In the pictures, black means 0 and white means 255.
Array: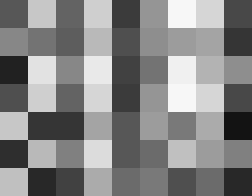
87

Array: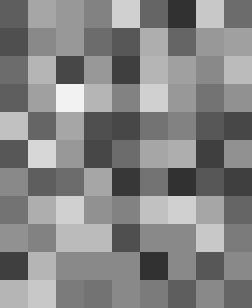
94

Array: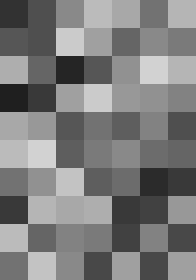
50

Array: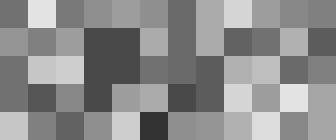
113

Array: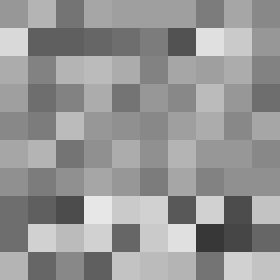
151

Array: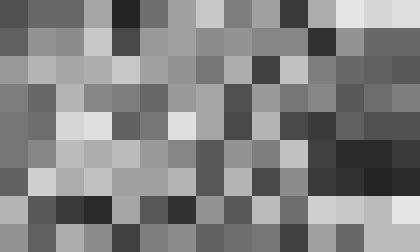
81

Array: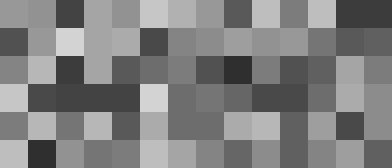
152

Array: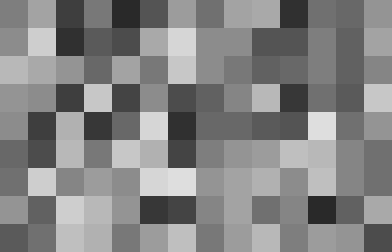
126

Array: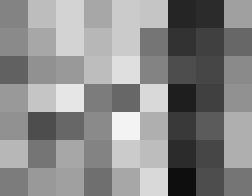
131
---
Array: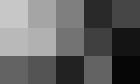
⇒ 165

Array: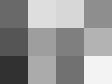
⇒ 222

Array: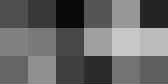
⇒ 56

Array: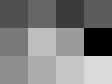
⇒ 101

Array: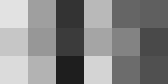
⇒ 159

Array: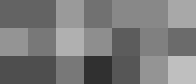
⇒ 99

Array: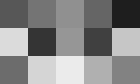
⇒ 116

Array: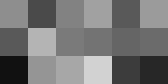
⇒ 74

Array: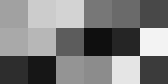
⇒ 204
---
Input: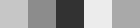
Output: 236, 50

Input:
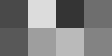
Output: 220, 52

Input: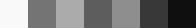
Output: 249, 15

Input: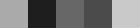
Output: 201, 30

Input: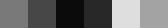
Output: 222, 11

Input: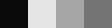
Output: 229, 10

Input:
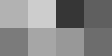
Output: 205, 54

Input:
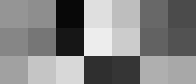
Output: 237, 8

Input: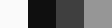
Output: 250, 15
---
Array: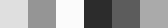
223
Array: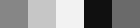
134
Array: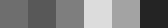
110
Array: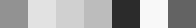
146
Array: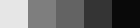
230
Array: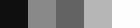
15
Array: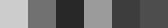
204
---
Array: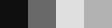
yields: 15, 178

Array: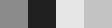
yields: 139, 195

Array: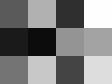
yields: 90, 221

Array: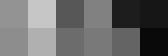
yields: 147, 9

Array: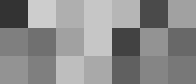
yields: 51, 120

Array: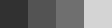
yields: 49, 212

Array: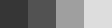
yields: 54, 221

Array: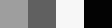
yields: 158, 3

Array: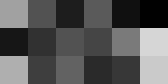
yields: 161, 202

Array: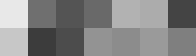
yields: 232, 127
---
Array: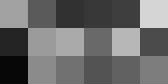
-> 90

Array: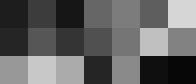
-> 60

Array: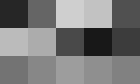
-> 101

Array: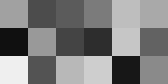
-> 76

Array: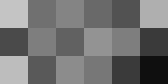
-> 112

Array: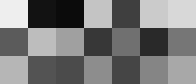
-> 18
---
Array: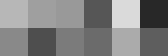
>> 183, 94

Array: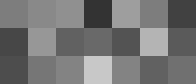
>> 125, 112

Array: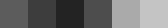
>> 92, 196

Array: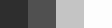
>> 46, 253

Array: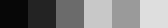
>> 7, 222

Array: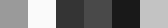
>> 154, 195

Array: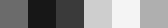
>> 107, 175

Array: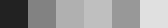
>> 34, 224
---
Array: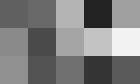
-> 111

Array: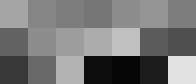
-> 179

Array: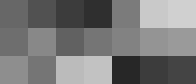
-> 187

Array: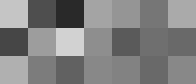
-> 97

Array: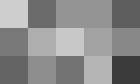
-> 114

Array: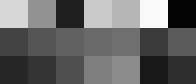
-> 79

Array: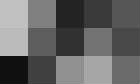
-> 144

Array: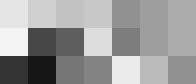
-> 117
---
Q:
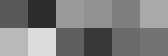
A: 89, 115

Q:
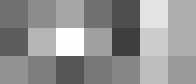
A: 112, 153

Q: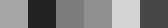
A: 166, 71

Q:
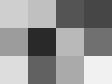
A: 207, 241

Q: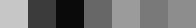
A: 198, 141

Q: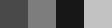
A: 73, 194

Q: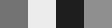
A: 115, 143

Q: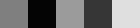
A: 127, 223

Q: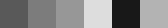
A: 89, 179
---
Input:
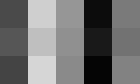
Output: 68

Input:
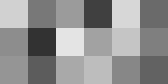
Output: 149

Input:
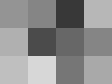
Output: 191

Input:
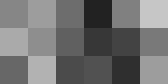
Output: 103

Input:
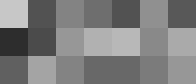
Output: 96

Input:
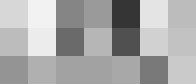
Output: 148

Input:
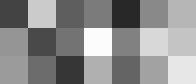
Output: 155

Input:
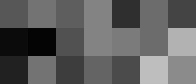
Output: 33
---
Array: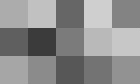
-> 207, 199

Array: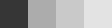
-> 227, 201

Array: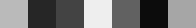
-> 238, 186

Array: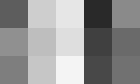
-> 244, 230

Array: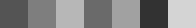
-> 212, 183

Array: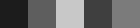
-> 200, 123

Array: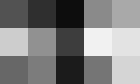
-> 241, 227
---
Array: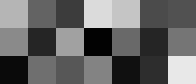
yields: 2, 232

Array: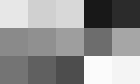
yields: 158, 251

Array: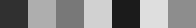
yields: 209, 222

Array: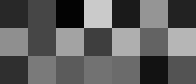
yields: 62, 202

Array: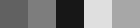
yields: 23, 223

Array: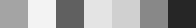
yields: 228, 243
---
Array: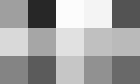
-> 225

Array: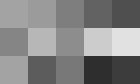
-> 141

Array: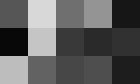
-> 57

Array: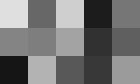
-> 163

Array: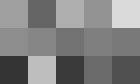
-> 114

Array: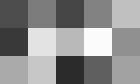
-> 185

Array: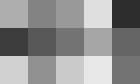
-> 115
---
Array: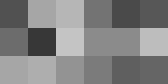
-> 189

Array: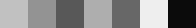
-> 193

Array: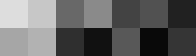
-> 199

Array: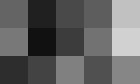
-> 193

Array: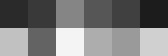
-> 208

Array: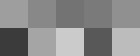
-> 188
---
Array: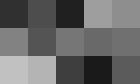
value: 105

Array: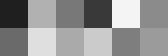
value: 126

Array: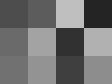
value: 49

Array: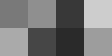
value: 42

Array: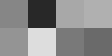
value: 121

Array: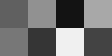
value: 240

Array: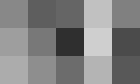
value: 207
